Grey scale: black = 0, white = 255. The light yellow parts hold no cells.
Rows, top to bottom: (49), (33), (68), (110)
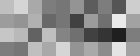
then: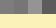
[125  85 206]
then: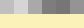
[ 92 125  85]
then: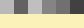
[ 52  31 125]
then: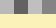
[112  65  52]
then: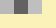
[132 112  65]
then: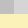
[169 125 118]
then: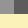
[125  85 206]

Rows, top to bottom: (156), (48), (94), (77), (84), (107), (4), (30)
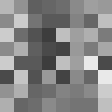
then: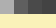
[153 123 167]
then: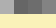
[123 138 204]
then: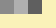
[ 74  67 153]
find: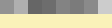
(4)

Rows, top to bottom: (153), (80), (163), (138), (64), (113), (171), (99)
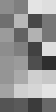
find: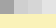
(171)
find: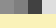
(138)
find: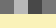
(80)
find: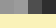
(64)

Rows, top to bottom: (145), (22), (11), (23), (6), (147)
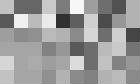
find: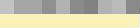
(147)
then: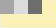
[194 130 151]
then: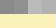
[138 214 110]
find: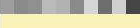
(11)

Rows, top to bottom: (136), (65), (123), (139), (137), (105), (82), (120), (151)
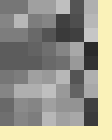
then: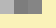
[ 64  78 183]
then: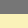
[160 160 191]

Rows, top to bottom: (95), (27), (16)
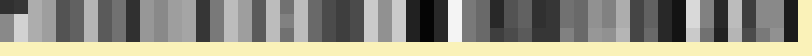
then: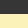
[129 105 151]
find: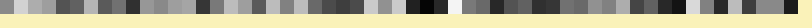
(27)
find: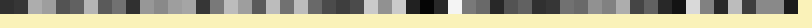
(95)

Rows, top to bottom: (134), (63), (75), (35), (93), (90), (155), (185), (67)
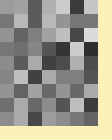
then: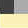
[127 127  84]
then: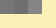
[ 84  53 203]

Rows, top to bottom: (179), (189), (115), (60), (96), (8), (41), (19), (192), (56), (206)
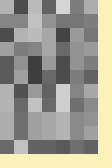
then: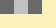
[206 111 138]
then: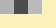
[ 98 213 125]
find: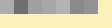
(192)
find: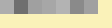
(56)

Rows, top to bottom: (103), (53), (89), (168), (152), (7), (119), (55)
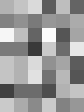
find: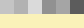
(152)
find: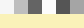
(89)
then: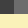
[108  78 178]
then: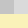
[ 92 190 100]

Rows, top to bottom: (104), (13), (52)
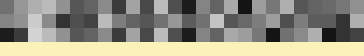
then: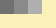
[20 51 66]
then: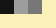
[175  86  99]
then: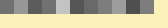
[92 92 51]
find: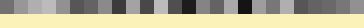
(104)
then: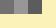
[113 195  86]
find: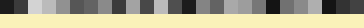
(52)

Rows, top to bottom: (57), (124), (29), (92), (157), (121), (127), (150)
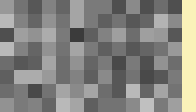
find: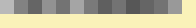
(92)
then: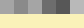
[101 165 115]
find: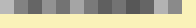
(124)
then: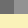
[101 122  73]

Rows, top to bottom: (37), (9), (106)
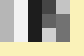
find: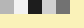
(106)
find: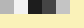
(37)
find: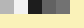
(9)

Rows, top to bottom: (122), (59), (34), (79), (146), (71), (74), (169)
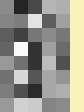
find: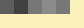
(34)
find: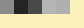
(122)

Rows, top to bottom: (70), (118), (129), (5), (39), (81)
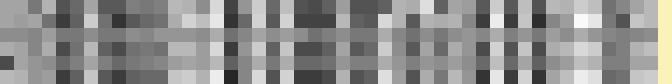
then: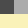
[184 216 204]
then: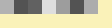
[120 184 149]
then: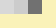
[127 178 190]
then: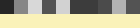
[ 97 222 157]
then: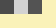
[197  75 172]

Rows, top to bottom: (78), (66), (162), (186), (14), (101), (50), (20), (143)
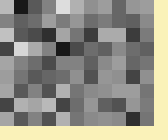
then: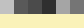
[ 60 171 171]
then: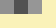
[144  68 144]
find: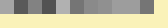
(50)
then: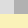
[144 157 102]

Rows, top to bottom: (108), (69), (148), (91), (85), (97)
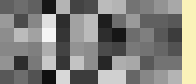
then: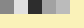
[ 30 109 154]
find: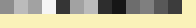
(148)
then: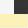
[162 187  45]
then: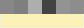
[ 75  67 121]

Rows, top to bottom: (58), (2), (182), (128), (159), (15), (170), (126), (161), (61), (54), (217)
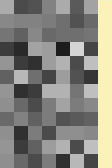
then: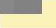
[124 111  82]
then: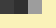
[178  75 191]
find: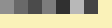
(217)
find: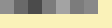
(126)
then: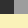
[178  75 191]
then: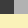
[178 117 191]
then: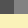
[171  90 163]

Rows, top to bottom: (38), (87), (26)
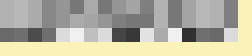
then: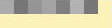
[164 184 178]
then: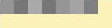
[178 119 164]

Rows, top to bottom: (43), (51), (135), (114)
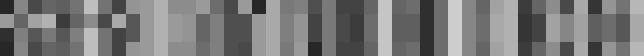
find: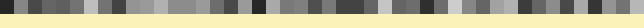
(43)
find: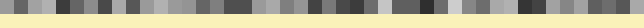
(51)
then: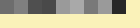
[121  67  67]
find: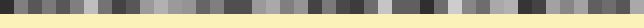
(135)

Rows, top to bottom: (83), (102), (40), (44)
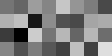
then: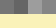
[198 149 125]
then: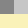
[149 125  73]

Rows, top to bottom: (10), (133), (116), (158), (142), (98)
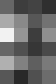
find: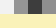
(116)
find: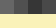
(158)

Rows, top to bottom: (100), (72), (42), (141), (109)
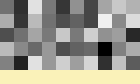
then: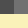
[165 121 200]
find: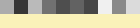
(72)

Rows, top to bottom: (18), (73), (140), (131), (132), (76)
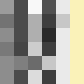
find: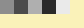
(140)
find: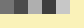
(73)
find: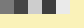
(131)
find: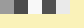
(18)

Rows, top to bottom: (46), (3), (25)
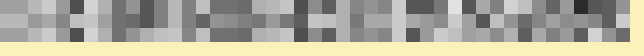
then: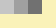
[107  86 128]
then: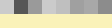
[176  94 168]
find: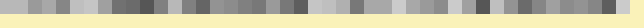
(3)
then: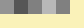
[191 113 113]
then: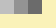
[134 160 140]

